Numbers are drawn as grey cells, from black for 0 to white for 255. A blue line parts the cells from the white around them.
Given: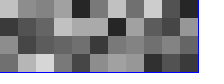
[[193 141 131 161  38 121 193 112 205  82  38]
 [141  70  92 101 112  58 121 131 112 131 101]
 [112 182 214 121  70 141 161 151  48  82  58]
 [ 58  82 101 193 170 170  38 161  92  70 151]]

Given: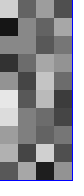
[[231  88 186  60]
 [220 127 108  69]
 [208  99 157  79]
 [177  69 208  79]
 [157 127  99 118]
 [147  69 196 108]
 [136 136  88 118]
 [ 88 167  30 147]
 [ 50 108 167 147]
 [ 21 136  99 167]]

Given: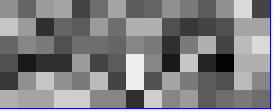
[[197 155  47 101  91 155 110 176 176  80  56  68  80 164 164]
 [176 164 164 206 206 134 134  47 206 134 155  91 110 122 110]
 [144 101 155 164  68 110 164  91 101 144 122  91 144 217  68]
 [101 134 122  80 110 110 101 134 122  47 122 176  68 186 217]
 [ 80  25  47  47 155  68  91 238 134  25 197  36   4 176 176]
 [ 56 144 197 144 122 186  68 238  80 164 122  91  80 186 134]]

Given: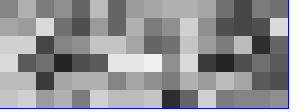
[[218  90 112  37  79  90 229 229 239 143 218  58  37  79 112  90]
 [208 208  70 132 143 196 196 165 101 112 196 155 123 187  46 101]
 [196 208 155 176 123 208 187 187 196  46 101 208 123 132 132 143]
 [187 187  58 165 176 176 132 165 143 123 176 155 187 165  90  79]
 [165 155 218 112  79 155 101 176 123 143 208 143  79  70  79 218]
 [132 176 123 143 101 187 101 155 165 176 176 165 112  70 123 112]]

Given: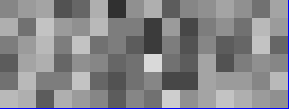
[[185 175  92 175 155 134  92 134 113 206 144 164 195 175 155 144]
 [175 113 195 155 144 185 125 125  59 155  71 125 144 113 185 155]
 [134 155 164  82 102 175  48 144 175  92 134 144 164 144 113 164]
 [125 155 185 125 195 113 125  92  59 125  82 134  92 102 195 102]
 [113 185 125 125 195 102  82 113 134  71  71 164 155 155 134 185]
 [ 92 164 175 102 144 134 102 113 217 113  92 164  82 125 144 134]]

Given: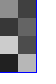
[[204  76]
 [142  64]
 [ 55 100]
 [ 33 183]]

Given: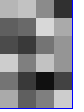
[[205 127 194 149]
 [182 194 139  48]
 [170  95 127 205]
 [116  57  16  66]
 [ 95 105 216 170]
 [ 75  57 116 149]]
